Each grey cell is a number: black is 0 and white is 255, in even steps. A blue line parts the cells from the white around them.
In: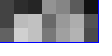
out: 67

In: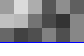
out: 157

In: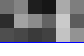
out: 112

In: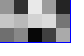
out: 149

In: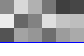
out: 136

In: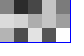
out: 131

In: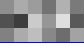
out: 142

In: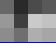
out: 104
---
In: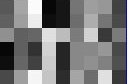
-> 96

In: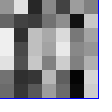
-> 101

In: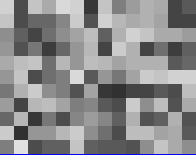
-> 196

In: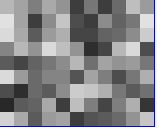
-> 225

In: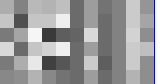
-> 197

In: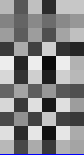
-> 131

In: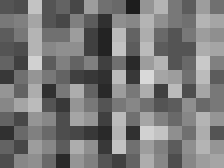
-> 120
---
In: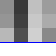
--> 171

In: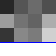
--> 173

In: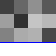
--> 184

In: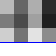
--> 31

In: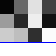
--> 18

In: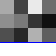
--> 16
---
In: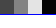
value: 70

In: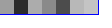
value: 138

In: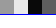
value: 155

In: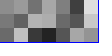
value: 35

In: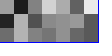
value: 117

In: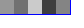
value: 113

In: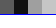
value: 91

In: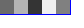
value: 180

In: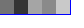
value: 52
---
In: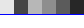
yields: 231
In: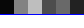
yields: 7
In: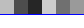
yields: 190
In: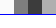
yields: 250
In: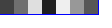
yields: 65
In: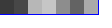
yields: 58
